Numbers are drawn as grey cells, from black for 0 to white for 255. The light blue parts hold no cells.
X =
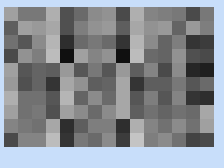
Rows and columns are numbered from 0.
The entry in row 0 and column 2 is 120
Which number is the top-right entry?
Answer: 120
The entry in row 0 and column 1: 120
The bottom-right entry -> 74
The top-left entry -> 160
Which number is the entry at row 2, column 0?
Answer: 113
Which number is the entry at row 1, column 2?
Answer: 153
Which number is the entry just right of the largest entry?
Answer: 126
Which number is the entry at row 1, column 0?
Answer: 94
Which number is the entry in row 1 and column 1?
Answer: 160
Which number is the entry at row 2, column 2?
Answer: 139
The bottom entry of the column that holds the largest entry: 196
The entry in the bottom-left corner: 74
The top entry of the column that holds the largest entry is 175
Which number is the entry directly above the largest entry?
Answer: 175
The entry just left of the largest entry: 60

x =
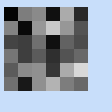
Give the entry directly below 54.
179
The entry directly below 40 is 83
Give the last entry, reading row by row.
104
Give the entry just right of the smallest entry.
125
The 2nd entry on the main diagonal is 9
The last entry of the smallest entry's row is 40
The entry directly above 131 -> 3
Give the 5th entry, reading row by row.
171
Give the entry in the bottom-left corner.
112

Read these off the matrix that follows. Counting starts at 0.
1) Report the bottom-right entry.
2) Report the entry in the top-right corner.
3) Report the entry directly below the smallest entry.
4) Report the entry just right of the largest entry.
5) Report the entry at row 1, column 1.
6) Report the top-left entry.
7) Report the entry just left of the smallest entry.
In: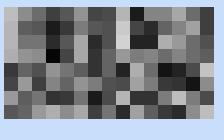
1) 189
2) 63
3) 147
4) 35
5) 94
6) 189
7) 140

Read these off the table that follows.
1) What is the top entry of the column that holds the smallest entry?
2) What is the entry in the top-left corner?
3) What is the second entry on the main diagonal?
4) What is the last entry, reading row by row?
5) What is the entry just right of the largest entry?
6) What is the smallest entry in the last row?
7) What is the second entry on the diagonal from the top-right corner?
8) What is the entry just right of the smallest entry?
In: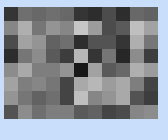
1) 53
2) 53
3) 175
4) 140
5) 156
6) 68
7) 191
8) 162
